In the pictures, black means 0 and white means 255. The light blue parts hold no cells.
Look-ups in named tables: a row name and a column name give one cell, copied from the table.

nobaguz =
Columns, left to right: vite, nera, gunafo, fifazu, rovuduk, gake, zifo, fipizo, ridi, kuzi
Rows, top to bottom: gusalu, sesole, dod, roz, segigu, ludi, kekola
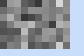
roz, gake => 127
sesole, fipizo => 125
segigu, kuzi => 144
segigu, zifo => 152
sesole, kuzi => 143
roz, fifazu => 163
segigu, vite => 81
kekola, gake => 104
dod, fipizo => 125
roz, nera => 126
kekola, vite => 82
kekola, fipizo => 113
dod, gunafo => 128

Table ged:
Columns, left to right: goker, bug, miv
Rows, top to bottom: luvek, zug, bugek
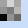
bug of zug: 124
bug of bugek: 146
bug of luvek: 212
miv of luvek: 167
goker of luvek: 162
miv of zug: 183
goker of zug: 147
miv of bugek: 105
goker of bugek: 8

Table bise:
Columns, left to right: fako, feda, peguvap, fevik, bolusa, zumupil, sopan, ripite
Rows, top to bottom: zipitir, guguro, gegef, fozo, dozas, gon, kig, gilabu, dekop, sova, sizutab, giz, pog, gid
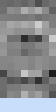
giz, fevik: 72
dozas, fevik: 146
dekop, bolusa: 134
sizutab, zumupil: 163
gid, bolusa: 143
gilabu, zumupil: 120

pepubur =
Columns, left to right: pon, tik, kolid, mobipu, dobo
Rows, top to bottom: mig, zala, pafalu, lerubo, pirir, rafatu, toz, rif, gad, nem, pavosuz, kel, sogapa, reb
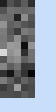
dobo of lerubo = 76
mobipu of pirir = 122
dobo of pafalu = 85
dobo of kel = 80
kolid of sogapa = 157
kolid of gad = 142
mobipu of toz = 14
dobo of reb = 77
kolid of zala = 109
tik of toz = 155
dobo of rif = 113
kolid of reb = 73
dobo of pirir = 113
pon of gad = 84
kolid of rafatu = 144
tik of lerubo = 96
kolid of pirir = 59
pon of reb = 78

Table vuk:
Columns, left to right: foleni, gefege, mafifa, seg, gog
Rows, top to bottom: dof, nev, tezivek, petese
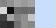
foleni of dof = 132
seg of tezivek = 143
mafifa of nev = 110
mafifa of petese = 113
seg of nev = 106
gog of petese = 135
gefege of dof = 145
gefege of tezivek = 165
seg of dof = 154
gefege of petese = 44
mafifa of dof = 163
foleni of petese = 50
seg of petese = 145
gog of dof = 164
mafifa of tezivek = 131
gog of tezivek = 196
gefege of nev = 16

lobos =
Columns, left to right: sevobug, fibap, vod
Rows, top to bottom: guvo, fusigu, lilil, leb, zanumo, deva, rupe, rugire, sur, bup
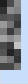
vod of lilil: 73
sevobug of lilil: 79
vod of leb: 57
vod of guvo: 138
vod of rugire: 63
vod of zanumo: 113
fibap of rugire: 35
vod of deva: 161
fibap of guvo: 77
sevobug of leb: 154
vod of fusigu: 129
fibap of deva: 141
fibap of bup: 71
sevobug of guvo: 30
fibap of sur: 115
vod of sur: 53
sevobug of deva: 164
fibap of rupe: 58

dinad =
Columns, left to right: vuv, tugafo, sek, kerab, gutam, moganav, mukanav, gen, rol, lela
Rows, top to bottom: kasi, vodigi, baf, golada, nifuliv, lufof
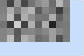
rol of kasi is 181
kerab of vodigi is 164
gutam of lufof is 158
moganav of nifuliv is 123
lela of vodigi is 121
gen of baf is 173
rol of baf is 98
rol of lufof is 80
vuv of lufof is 133
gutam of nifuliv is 134
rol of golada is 117
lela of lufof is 124
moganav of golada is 96
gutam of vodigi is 180
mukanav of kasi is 153

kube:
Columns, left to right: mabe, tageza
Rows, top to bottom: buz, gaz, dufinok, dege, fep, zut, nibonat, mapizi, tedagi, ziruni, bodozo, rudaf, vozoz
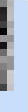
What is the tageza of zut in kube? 146
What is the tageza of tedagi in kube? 149
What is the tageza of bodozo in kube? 202
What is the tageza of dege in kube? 165
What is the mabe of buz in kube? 127
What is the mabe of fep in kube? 5
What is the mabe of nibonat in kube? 20
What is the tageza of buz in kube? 180
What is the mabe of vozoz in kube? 67
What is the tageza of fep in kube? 182

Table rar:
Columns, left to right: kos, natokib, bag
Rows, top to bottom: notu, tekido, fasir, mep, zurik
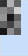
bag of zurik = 89
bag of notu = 101
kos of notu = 51
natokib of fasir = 24
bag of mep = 134
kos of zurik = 22
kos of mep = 98
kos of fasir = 149
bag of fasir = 98
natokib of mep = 69
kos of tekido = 136

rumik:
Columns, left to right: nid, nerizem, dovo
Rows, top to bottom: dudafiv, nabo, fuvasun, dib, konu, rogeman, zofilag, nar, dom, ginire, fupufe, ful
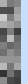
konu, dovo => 62
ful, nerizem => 74
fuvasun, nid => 206
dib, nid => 174
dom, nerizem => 149
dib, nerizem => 164
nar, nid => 112
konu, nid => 72
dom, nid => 150
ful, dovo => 63
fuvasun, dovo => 172
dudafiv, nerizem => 122

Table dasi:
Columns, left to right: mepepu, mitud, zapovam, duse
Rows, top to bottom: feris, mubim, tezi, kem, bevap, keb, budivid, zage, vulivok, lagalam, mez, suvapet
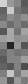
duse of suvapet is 123
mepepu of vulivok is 89
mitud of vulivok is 132
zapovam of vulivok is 131
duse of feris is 89
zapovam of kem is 130
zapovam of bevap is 115

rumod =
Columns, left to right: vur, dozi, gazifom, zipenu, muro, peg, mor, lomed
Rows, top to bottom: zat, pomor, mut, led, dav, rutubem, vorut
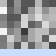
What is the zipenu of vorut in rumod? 203
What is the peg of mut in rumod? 219
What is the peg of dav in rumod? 189
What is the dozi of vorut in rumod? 174
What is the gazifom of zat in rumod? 146
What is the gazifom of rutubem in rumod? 158
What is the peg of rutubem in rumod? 190
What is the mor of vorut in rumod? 192
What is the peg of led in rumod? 123
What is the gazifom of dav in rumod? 156
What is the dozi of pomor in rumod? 102
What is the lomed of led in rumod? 172
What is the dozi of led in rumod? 99
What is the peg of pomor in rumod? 202
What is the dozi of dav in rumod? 131
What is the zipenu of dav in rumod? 58

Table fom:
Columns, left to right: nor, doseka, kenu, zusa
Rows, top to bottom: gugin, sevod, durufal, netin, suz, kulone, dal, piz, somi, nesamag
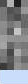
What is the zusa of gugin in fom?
127
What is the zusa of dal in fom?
119
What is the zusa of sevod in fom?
150
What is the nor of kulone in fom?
158
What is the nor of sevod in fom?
120
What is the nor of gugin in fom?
78
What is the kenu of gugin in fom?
32
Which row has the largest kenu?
suz

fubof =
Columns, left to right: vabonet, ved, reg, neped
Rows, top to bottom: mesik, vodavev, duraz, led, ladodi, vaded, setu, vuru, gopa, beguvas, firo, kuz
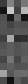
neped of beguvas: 84
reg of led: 82
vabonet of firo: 163
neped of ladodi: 87
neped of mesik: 118
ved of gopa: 117
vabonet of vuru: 88
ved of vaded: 167
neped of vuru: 88
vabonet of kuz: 76
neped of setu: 91
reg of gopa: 70
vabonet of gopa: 70
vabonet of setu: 81
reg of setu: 82
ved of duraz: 25
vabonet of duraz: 82
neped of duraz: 20
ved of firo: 87
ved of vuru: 94

